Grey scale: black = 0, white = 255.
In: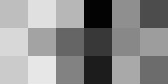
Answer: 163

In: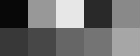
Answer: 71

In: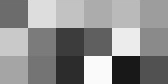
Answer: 123

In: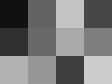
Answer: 105

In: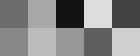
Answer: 188

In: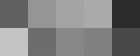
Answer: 109
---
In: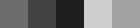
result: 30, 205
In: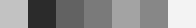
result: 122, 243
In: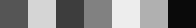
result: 129, 237
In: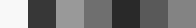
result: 111, 248
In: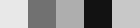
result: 174, 232
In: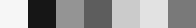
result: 93, 246
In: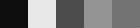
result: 75, 231
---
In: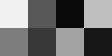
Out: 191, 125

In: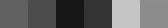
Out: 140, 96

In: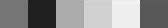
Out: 88, 117

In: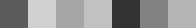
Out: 180, 91

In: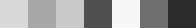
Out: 44, 217

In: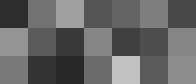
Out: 72, 121

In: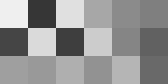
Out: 127, 159

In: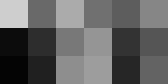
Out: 134, 4

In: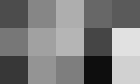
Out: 90, 55

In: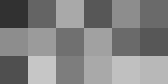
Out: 106, 79
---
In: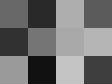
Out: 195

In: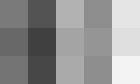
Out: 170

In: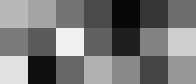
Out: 102

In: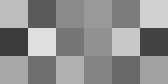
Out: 176

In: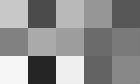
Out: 239

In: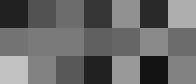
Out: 88

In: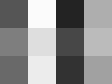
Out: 50

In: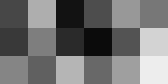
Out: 181
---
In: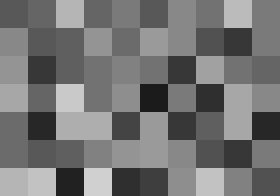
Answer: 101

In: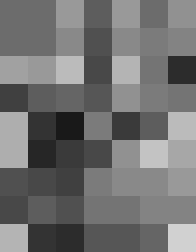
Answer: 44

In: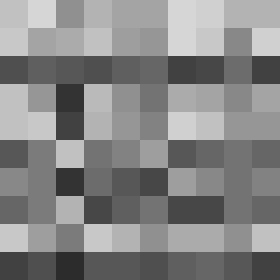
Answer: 65

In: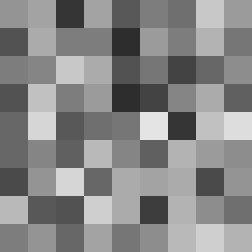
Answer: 141

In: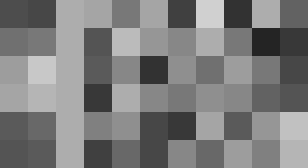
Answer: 71

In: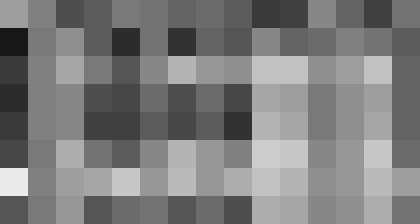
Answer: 100
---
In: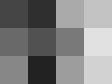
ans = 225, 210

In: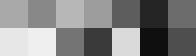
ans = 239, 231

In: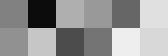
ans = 238, 224

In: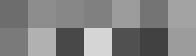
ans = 213, 177

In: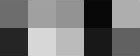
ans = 215, 187

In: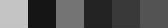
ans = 196, 116

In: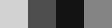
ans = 210, 132

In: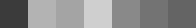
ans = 207, 179

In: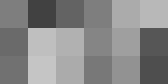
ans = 197, 191
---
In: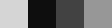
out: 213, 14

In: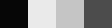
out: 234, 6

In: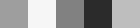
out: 246, 43

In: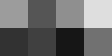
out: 222, 22

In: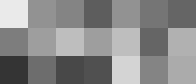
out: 234, 52

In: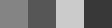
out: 203, 56
